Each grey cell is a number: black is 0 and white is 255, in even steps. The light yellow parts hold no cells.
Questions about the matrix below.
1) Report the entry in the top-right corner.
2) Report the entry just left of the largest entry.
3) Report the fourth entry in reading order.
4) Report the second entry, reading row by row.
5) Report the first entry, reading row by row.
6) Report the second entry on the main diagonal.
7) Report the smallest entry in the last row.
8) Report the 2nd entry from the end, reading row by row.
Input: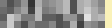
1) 134
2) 94
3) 147
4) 81
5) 122
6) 94
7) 66
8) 134

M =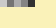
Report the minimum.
49
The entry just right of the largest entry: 116

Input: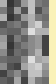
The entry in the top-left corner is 177
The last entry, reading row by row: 109
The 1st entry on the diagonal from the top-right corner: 109
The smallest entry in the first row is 53
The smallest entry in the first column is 67
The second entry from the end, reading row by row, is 123
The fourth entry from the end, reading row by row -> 67
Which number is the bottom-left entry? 97
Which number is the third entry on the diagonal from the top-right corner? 177

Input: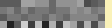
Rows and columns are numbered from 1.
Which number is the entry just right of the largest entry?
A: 62
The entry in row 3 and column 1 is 91
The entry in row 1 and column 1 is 91
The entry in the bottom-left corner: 162
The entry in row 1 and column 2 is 91
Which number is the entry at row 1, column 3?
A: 91
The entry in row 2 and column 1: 119
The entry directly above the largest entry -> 104
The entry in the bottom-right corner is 162
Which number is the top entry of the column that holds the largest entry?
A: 162
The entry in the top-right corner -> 104
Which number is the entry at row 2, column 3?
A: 104
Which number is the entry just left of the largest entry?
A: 91
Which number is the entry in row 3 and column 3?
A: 119

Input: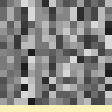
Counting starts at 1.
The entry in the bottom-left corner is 159
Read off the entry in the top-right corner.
186
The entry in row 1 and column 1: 82
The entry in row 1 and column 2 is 121
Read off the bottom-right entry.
159
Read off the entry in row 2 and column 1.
109
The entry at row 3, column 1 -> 109
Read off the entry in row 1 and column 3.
147
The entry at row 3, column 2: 172
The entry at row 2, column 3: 109

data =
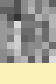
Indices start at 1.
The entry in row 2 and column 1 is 96
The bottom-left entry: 139
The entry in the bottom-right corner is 218
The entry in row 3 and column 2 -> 82
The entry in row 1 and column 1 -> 123
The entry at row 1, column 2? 123
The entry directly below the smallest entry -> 218
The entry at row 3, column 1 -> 139
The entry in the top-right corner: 96
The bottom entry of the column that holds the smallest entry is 167
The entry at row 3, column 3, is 53

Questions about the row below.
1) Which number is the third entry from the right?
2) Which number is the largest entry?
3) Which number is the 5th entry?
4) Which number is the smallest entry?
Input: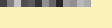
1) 144
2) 196
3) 91
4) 38

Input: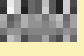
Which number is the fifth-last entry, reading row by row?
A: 161
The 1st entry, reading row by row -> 61
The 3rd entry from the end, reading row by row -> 75
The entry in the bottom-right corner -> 104
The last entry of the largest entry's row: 61
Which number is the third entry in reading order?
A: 190
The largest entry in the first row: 233
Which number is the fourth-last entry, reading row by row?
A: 104
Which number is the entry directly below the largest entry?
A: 89
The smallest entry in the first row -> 33
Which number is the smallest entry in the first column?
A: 49
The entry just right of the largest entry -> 190
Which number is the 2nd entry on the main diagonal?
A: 245
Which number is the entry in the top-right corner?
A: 75
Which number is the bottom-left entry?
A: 75
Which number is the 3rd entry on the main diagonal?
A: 118
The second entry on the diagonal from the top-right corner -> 205

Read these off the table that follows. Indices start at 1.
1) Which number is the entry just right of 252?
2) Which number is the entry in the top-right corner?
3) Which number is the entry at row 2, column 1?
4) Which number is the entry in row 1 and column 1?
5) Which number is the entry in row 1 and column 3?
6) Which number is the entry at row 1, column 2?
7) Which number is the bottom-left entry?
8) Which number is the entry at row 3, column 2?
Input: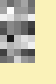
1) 152
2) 109
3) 164
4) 152
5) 137
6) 109
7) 109
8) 225

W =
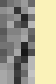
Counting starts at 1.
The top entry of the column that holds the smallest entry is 155
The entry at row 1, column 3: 130
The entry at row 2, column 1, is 143
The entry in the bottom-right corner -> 182
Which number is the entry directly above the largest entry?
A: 182
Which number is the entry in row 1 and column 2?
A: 116
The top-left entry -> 89
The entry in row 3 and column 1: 116
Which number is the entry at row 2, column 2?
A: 155
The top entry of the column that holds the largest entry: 104
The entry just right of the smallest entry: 76
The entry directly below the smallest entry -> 51
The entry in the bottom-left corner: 168
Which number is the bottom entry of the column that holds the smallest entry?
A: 143

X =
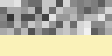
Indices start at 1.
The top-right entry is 152
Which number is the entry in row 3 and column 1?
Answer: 137
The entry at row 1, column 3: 227
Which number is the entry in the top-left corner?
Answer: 213
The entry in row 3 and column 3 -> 168
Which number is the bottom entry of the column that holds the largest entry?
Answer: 241
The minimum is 52
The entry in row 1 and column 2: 213
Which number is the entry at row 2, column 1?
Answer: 109
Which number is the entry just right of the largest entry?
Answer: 94
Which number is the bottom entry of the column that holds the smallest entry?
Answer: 184
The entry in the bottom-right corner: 168
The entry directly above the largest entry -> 227
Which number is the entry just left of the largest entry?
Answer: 213
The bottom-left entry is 168
